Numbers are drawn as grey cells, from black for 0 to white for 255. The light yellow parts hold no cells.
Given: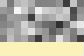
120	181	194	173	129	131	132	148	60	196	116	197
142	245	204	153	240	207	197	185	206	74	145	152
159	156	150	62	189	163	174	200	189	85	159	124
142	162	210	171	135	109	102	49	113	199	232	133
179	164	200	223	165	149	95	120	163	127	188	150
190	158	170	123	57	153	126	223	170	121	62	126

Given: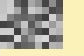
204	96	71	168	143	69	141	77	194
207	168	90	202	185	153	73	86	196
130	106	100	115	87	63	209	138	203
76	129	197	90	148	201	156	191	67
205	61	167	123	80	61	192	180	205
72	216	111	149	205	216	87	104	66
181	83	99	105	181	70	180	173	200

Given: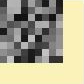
180	178	63	161	99	26	145	29	50
170	174	33	98	159	139	124	40	96
151	17	19	167	26	76	20	143	112
82	95	127	74	172	175	90	174	128
122	163	40	88	139	48	104	137	25
109	173	25	189	28	115	114	146	116
153	77	182	106	64	70	131	146	176
126	123	64	27	42	194	122	176	143
193	32	57	26	136	175	50	51	109

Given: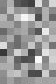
173	89	75	65	221	129	213	132
191	149	159	127	110	175	137	125
130	200	244	220	77	175	104	182
166	132	171	147	183	152	171	166
141	158	168	122	86	233	163	106
171	110	152	152	193	158	190	142
124	108	139	198	126	190	116	220
134	211	177	69	109	226	202	56
182	98	78	85	248	133	209	145
173	114	177	144	200	148	189	173
186	196	161	77	75	204	123	144
160	135	146	150	165	161	166	136

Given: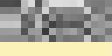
76	73	188	217	85	180	221	221	218	215	224	129	123	121	132	76
121	125	182	138	119	209	124	143	136	134	137	203	113	123	148	123
175	175	94	123	176	81	144	97	128	124	120	101	165	152	104	175
196	199	112	95	190	128	66	89	97	86	91	169	142	148	159	197
156	157	82	153	156	56	167	133	152	162	134	74	157	154	121	155
139	139	142	115	142	177	80	131	115	119	122	197	110	124	156	141

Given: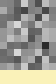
130	103	203	129	80	188	154	133
127	89	69	128	135	71	124	171
111	93	182	155	76	192	130	118
172	215	145	119	188	152	145	115
164	126	202	98	102	184	171	150
191	162	179	85	138	182	170	149
109	115	99	130	145	42	139	165
126	215	144	147	191	103	138	105
106	87	153	170	82	194	111	110
167	129	201	96	104	184	172	150

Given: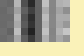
104	181	80	41	99	192	134	176	182	109
114	160	96	64	98	171	133	163	143	105
107	177	84	45	99	187	135	171	170	107
112	169	91	52	99	179	135	168	152	106
100	190	76	34	99	193	132	178	197	110
113	165	94	58	98	175	134	166	148	106
